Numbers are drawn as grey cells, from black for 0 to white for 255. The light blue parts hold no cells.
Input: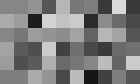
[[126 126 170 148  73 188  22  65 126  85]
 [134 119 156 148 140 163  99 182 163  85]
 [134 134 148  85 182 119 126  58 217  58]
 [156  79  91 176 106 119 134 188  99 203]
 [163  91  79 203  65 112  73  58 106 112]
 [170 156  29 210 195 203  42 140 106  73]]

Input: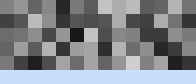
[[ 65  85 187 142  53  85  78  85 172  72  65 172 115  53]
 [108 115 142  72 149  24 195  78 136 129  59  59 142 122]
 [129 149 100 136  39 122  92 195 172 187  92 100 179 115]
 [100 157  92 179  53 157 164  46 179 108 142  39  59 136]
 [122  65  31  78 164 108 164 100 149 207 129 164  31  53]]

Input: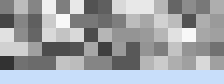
[[209 209 160  76  76  82 167  63 154  88 148 126 195 148 140 113]
 [126 188 133 240 126 232  82  95 217 232 232 182 101 140 120 174]
 [ 50 113 107 107 195 188 133 133  88  88 182 203 174 160 217 160]
 [225 140 101 217 195 217  76 182 148 148 154 182 225 248 167 160]
 [ 69 133  95 203 248 120 120 107 126 188 167 209 188  82 174 154]]

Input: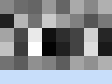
[[194  60 255   3  32  67 222  25]
 [164  73 234  17  46  67 208  38]
 [114  93 144 128  93 164 144 176]
 [ 32 182 114 202 158 128  85 121]
 [136 108 101 152 101 170 136 176]]

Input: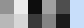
[[184 214  57 132  27]
 [146 235  13 160  78]]

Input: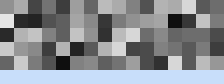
[[ 41 179 195 129  95 195 145  49 187 215 109 137 101 109 109  75]
 [202 151 137  61 179  35  89 179 215  69  75 129 115  89 123  61]
 [101 202 123  82  15 129 137  95 115 158  75  49 215  89 187 151]
 [145 171  69 115  61 158 101 187 171 129  82 179 171 215  89 109]
 [229  41  35  82  95 165 137  55 123 145 158 165  15  55 195 123]]
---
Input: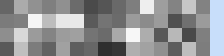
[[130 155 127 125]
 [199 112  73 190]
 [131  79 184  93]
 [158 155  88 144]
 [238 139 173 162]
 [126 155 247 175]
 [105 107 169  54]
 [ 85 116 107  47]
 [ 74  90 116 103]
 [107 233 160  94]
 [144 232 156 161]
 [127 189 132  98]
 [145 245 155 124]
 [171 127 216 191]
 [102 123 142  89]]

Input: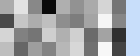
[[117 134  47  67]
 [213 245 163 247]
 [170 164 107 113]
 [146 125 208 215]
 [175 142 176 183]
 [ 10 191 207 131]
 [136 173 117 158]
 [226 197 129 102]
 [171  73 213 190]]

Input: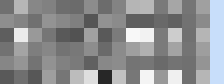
[[160 138 181 158 148 182]
 [117 114 113 116 112 112]
 [166  97 205 163 115 240]
 [122 105 123 123 106 152]
 [184  94 242 176 118 244]
 [181  95 248 159 116 119]
 [131 139 123 139 140 193]
 [108 146  89 106 136  39]
 [140  85 161 141  96 222]
 [107 127  82 120 122 188]
 [109 136  89 115 129 118]
 [129 147 118 135 146 158]
 [135 112 153 126 115  87]
 [182 132 235 164 149 111]
 [112 142  94 114 134  89]]

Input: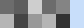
[[132  50]
 [108 181]
 [206 153]
 [ 93  68]
 [108 181]]

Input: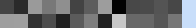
[[ 71 118]
 [ 84  86]
 [ 74 103]
 [ 72 104]
 [  3 199]
 [157  33]
 [ 93 126]
 [ 67  91]
 [143  32]
 [120  77]
 [154  49]
 [ 42 159]
 [ 68 158]]

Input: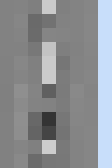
[[134 135 135 134 133 134 132 133 133 134 134 134]
 [131 131 131 130 131 131 137 135 134 132 131 131]
 [128 130 132 127 118 124 123 124 119 116 121 120]
 [202 114 133 195 202 203  96 130  52  69 205 119]
 [127 106 107 120 128 129 132 131 104 100 128 107]
 [131 134 132 130 135 133 143 139 143 142 133 137]
 [130 130 130 130 129 129 128 128 129 129 129 129]]

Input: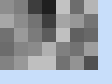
[[181 116 104 157  80]
 [109 151  96 114 147]
 [194 165 192 128 114]
 [ 31  62  92 176 191]
 [ 61 115 123 139 191]
 [126 140 154 133 152]
 [142 167 113 108 130]]
